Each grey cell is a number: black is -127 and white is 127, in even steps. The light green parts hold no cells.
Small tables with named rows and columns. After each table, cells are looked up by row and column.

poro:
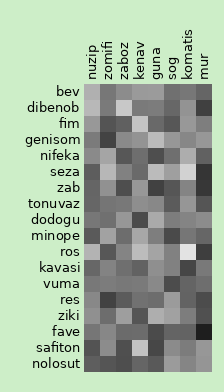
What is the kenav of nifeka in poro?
-17
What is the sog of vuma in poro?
-51
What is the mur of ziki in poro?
-47
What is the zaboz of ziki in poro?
30
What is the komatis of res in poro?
-28
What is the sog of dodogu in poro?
-2

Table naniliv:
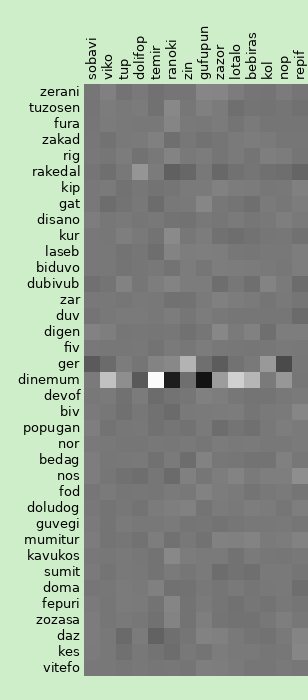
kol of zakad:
-5
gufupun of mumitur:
-13
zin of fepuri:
-12
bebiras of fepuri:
-9
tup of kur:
-1
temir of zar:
-7
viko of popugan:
-12
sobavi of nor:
-6

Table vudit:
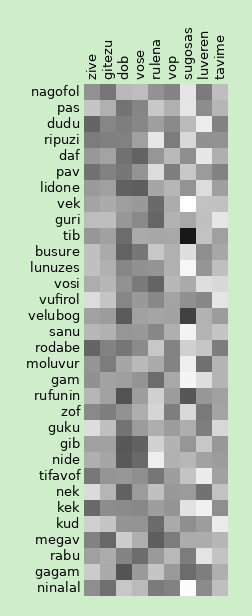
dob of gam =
31
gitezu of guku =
64
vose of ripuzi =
32
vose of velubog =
33
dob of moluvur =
38
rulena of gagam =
69
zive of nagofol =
18
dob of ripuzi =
1
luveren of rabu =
100
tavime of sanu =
69
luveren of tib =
66
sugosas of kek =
98
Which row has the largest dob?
megav

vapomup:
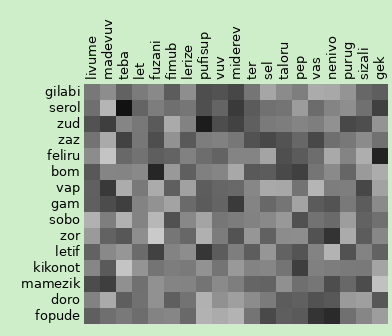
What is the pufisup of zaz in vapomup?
-2
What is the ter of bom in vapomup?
-38
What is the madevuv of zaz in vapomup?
42
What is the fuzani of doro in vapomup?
17
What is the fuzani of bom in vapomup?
-89
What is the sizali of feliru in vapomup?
46
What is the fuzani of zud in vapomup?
-37
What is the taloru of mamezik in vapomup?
16
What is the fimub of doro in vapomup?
-32
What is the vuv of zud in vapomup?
-50
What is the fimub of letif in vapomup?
3
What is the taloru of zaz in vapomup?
-44
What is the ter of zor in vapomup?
22
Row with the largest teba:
kikonot

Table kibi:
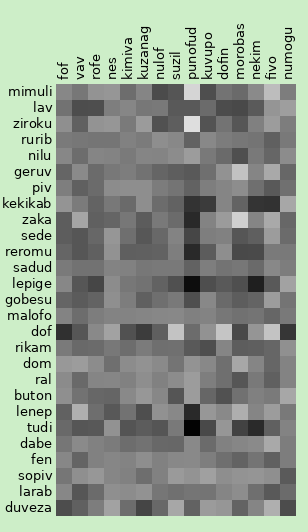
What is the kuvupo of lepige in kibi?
-49
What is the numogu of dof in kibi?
-73
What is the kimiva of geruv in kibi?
-2
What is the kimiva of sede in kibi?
-16
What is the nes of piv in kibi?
12
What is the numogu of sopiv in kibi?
-37
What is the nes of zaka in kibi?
-26
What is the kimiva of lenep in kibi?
-13
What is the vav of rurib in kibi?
-8
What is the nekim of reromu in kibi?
-53
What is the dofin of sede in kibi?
1
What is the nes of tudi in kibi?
18
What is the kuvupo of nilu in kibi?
-6
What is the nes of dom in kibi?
-16
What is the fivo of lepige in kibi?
-38
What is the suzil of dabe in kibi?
-24
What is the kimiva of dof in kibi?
-46

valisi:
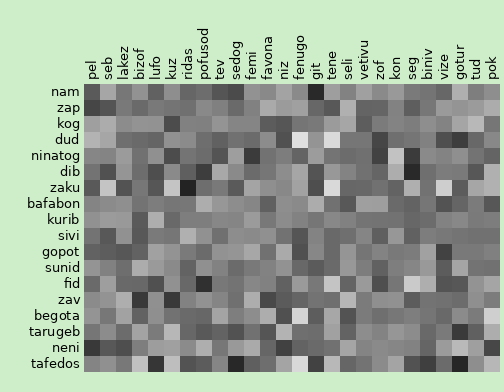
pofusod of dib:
-66
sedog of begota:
-1
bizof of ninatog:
-14
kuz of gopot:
19
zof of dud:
-57
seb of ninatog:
4
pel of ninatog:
6
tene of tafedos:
56
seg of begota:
-1
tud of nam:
-1
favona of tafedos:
-17
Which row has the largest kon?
ninatog

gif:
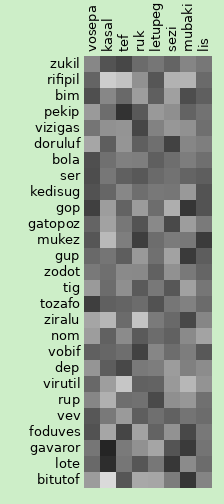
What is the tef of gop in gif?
-28
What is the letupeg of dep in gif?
-2
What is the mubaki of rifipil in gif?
51
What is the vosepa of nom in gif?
29
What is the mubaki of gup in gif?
-69
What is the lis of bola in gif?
-16
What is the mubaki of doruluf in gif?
6
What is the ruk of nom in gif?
-37
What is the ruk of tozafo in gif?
-19
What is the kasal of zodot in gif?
-16
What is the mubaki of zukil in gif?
5
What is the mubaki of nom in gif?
10
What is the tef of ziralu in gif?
-20
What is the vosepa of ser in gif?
-50
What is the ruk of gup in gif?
25
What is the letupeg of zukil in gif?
-9
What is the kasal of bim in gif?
7

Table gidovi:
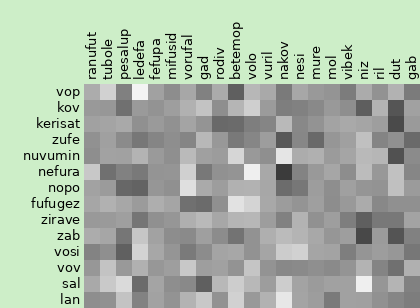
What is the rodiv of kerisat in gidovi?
-22
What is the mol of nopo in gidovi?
14
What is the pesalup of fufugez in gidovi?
39
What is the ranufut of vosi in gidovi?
3
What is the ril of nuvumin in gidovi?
54
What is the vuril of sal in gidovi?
29
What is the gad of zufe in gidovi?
56
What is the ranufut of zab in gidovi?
44
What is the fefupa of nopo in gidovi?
22
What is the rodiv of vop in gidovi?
43
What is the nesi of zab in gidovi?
52
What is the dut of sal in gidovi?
52
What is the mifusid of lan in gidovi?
19
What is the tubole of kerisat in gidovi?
36
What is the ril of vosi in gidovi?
29
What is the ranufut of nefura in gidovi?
72
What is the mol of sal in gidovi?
33
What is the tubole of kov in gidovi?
23

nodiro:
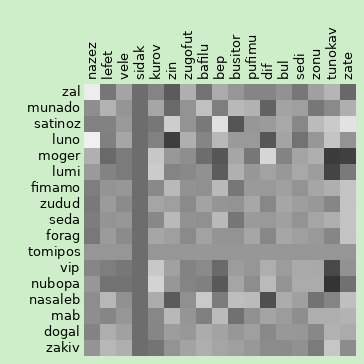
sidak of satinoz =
-18
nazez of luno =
112
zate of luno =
19
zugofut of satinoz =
19
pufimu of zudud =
39
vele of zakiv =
46
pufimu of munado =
50
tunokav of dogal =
49
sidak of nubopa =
-18
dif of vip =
46

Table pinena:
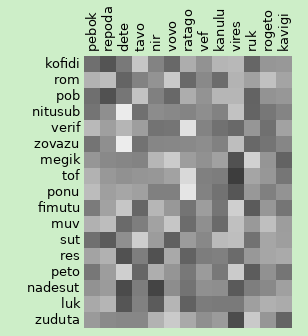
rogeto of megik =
21
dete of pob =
-9
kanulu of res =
0
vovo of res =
41
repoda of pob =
-46
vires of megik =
-46
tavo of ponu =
32
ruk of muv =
25
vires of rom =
51
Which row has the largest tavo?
sut

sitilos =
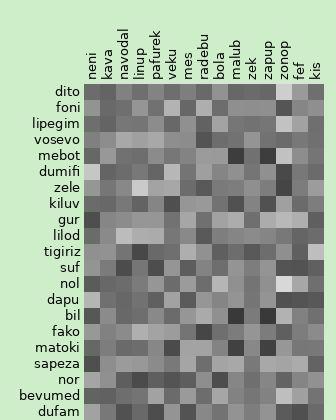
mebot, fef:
13
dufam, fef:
-47
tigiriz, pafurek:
-22
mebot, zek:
-14
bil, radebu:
42
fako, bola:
-16
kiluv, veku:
-48
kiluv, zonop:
32
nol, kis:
-16
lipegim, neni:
-17
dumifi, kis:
-20
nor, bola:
-50
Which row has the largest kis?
tigiriz

